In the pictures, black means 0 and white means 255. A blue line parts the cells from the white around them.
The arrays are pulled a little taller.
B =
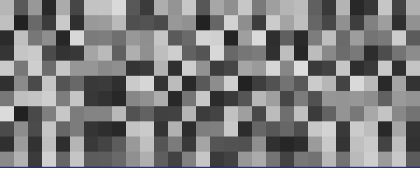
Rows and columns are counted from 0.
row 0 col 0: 182
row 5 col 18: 62
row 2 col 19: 46
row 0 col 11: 174
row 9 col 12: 123
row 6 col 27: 97
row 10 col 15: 58
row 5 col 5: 104
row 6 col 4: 125
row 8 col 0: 75
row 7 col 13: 181
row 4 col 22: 58
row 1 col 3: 60
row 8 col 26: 189
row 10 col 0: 138
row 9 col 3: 191
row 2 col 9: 152
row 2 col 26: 116
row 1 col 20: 164
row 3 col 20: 190
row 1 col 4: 202
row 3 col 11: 190
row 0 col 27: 198
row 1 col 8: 186
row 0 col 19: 159
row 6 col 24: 148
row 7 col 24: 148
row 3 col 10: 144
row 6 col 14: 200
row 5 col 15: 141
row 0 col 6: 195
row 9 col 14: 165
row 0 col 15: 167
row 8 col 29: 52
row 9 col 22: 155
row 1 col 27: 158
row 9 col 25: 192
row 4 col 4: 198

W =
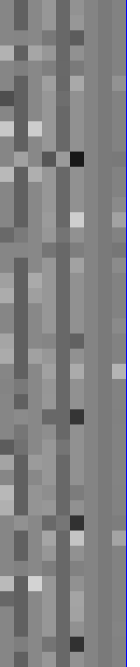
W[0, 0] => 134
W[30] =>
[164, 96, 155, 151, 104, 145, 132, 122, 130]
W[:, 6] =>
[132, 132, 132, 132, 132, 132, 132, 132, 132, 132, 132, 132, 132, 132, 132, 132, 132, 132, 132, 132, 132, 132, 132, 132, 132, 132, 132, 132, 132, 132, 132, 132, 132, 132, 132, 132, 132, 132, 132, 132, 132, 132, 132, 132]
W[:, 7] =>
[122, 122, 122, 122, 122, 122, 122, 122, 122, 122, 122, 122, 122, 122, 122, 122, 122, 122, 122, 122, 122, 122, 122, 122, 122, 122, 122, 122, 122, 122, 122, 122, 122, 122, 122, 122, 122, 122, 122, 122, 122, 122, 122, 122]
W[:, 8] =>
[130, 130, 130, 130, 130, 146, 130, 130, 130, 130, 121, 130, 130, 138, 162, 130, 118, 139, 130, 130, 130, 138, 130, 130, 180, 130, 130, 129, 130, 130, 130, 131, 130, 130, 125, 164, 130, 130, 130, 130, 130, 132, 130, 130]
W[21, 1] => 96
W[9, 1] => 96
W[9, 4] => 104
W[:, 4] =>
[104, 104, 104, 104, 105, 104, 110, 104, 104, 104, 155, 104, 104, 104, 104, 116, 104, 104, 104, 104, 104, 104, 104, 104, 104, 104, 104, 104, 104, 117, 104, 104, 104, 104, 118, 104, 104, 104, 104, 104, 104, 104, 104, 104]
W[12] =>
[134, 96, 136, 151, 104, 145, 132, 122, 130]
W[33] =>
[176, 96, 148, 151, 104, 145, 132, 122, 130]
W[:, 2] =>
[136, 136, 136, 166, 136, 136, 136, 136, 205, 136, 136, 175, 136, 136, 136, 136, 136, 136, 170, 159, 136, 136, 136, 161, 136, 136, 136, 136, 136, 136, 155, 136, 148, 148, 136, 136, 136, 136, 211, 136, 136, 136, 136, 136]
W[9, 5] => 145
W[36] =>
[134, 96, 136, 151, 104, 145, 132, 122, 130]
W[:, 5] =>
[146, 151, 92, 145, 122, 169, 145, 145, 145, 145, 24, 145, 145, 145, 206, 145, 126, 162, 145, 145, 145, 145, 97, 145, 171, 145, 145, 53, 145, 145, 145, 145, 124, 145, 49, 196, 145, 129, 145, 164, 162, 145, 49, 145]
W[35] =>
[134, 96, 136, 165, 104, 196, 132, 122, 164]
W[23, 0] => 171
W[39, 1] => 96
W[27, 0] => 134
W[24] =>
[134, 96, 136, 161, 104, 171, 132, 122, 180]
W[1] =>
[134, 96, 136, 151, 104, 151, 132, 122, 130]
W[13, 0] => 134
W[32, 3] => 142
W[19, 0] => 172
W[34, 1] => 145
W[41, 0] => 134

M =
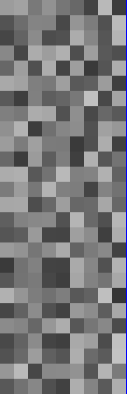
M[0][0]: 156
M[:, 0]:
[156, 83, 70, 136, 103, 169, 89, 127, 144, 156, 104, 172, 123, 167, 95, 85, 155, 58, 87, 177, 70, 139, 73, 82, 151, 88]
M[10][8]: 115
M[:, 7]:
[185, 81, 86, 89, 85, 156, 72, 104, 161, 173, 86, 177, 131, 167, 80, 63, 137, 81, 116, 191, 93, 136, 76, 91, 180, 90]
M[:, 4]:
[118, 72, 81, 176, 68, 159, 101, 81, 134, 122, 126, 185, 128, 158, 82, 68, 170, 66, 62, 126, 66, 173, 63, 85, 138, 65]
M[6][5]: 120
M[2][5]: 172
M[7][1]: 120
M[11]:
[172, 175, 88, 115, 185, 128, 131, 177, 98]
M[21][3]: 151
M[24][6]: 85
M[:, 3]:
[146, 131, 77, 157, 173, 121, 94, 167, 112, 123, 93, 115, 179, 104, 138, 69, 140, 67, 71, 113, 81, 151, 68, 96, 137, 80]
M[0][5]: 104
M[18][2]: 122
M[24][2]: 71
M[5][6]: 95
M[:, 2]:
[121, 132, 139, 172, 80, 127, 128, 172, 61, 160, 155, 88, 119, 77, 136, 154, 118, 129, 122, 125, 140, 103, 139, 157, 71, 135]
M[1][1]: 109
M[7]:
[127, 120, 172, 167, 81, 143, 73, 104, 89]
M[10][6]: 177
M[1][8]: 187
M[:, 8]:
[60, 187, 181, 79, 173, 63, 164, 89, 151, 64, 115, 98, 114, 103, 182, 173, 65, 178, 168, 53, 168, 75, 193, 195, 122, 174]
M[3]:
[136, 70, 172, 157, 176, 78, 158, 89, 79]
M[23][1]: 105
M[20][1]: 98
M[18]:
[87, 115, 122, 71, 62, 166, 130, 116, 168]
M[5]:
[169, 162, 127, 121, 159, 89, 95, 156, 63]

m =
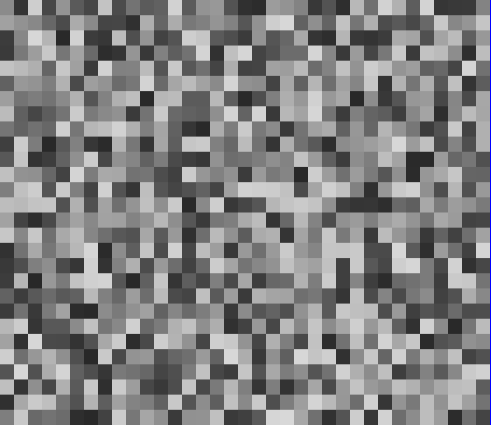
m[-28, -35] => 139
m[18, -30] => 194
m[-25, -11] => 57
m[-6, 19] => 176
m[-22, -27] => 176
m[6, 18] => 78
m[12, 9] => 53
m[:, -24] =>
[97, 101, 66, 129, 84, 106, 183, 202, 165, 166, 124, 77, 85, 143, 183, 90, 76, 153, 198, 187, 98, 123, 205, 80, 69, 57, 97, 143]
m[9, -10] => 149
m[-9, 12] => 75
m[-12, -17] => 111
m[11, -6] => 43
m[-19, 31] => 74
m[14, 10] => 147
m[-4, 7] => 54
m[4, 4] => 199
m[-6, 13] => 146
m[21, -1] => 187
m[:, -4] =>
[54, 200, 164, 187, 104, 88, 71, 46, 81, 74, 155, 169, 77, 123, 168, 99, 156, 73, 62, 65, 73, 139, 82, 138, 90, 168, 146, 156]
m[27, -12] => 49
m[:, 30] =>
[211, 104, 80, 194, 96, 175, 154, 164, 59, 192, 41, 151, 144, 168, 116, 56, 46, 123, 123, 139, 84, 209, 43, 174, 130, 144, 189, 189]
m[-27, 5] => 171
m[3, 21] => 108
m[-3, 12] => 77
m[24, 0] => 84
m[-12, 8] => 141
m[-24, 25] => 147
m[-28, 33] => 58
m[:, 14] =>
[147, 128, 198, 212, 112, 162, 91, 93, 41, 202, 55, 150, 98, 137, 58, 110, 188, 105, 69, 191, 125, 143, 69, 154, 193, 73, 141, 146]
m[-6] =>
[162, 50, 215, 74, 73, 51, 82, 168, 203, 45, 73, 205, 179, 146, 69, 207, 200, 147, 69, 176, 126, 72, 194, 45, 114, 191, 112, 211, 167, 199, 43, 82, 91, 145, 138]
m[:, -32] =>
[71, 103, 180, 200, 101, 126, 115, 93, 103, 40, 61, 103, 84, 197, 73, 111, 118, 142, 152, 107, 123, 88, 74, 180, 172, 71, 191, 115]
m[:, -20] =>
[152, 148, 90, 49, 68, 138, 184, 143, 173, 128, 146, 129, 68, 206, 119, 186, 158, 204, 127, 90, 152, 174, 207, 98, 70, 122, 94, 192]
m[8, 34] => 176
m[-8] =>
[59, 114, 57, 123, 163, 44, 41, 140, 122, 145, 161, 98, 134, 106, 125, 152, 57, 139, 85, 99, 79, 146, 179, 89, 199, 191, 188, 77, 154, 63, 84, 73, 107, 76, 77]
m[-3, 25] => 195

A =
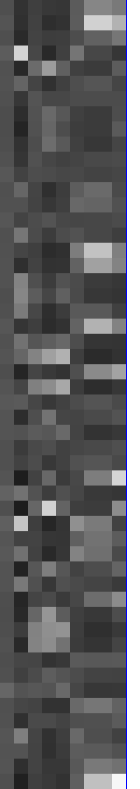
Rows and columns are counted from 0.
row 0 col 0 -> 79
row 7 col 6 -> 59
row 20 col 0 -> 80
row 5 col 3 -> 49
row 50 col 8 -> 113
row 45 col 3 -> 84
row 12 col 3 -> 47
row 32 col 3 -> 61
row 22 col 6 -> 53
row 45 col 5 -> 70
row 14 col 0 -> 86
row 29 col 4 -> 65
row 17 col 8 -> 131
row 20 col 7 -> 89
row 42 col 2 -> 131
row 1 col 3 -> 46
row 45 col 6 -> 55
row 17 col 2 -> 66
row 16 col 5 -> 125
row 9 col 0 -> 78
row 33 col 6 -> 60
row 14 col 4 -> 71
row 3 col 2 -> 71
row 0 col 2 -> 63
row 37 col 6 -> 77
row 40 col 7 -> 56
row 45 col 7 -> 55
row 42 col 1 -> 41
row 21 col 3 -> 44
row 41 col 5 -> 61
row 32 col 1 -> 114
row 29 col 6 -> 73
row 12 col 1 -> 102
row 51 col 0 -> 79
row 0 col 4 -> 54
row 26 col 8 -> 74
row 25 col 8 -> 55
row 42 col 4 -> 114
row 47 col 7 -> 80
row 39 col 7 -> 109

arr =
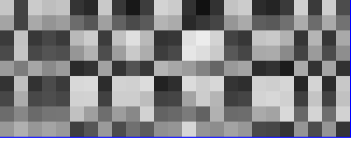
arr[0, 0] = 198
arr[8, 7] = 154
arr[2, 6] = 204
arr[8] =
[152, 176, 151, 164, 153, 63, 86, 154, 76, 112, 92, 144, 149, 214, 149, 141, 163, 151, 73, 70, 52, 149, 76, 149, 53]
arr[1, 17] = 170
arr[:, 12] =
[203, 171, 55, 73, 167, 46, 69, 105, 149]
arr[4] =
[155, 124, 166, 138, 155, 42, 51, 162, 51, 83, 55, 181, 167, 155, 130, 102, 153, 164, 43, 50, 28, 170, 51, 165, 49]
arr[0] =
[198, 67, 203, 190, 195, 52, 40, 201, 56, 24, 61, 211, 203, 50, 17, 50, 195, 204, 44, 36, 58, 208, 58, 206, 76]
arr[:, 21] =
[208, 172, 53, 67, 170, 38, 63, 104, 149]
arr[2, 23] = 54
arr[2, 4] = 58
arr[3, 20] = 138
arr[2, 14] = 236
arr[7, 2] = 106
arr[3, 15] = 202
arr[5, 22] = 212
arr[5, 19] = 206
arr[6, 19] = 215
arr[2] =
[59, 195, 56, 71, 58, 185, 204, 60, 192, 223, 185, 51, 55, 223, 236, 211, 67, 55, 196, 201, 177, 53, 181, 54, 169]
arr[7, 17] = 109
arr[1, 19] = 89
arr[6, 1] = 172
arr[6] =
[71, 172, 72, 78, 71, 209, 210, 65, 205, 205, 189, 66, 69, 163, 204, 181, 63, 69, 211, 215, 208, 63, 196, 66, 193]
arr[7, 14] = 98
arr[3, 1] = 197
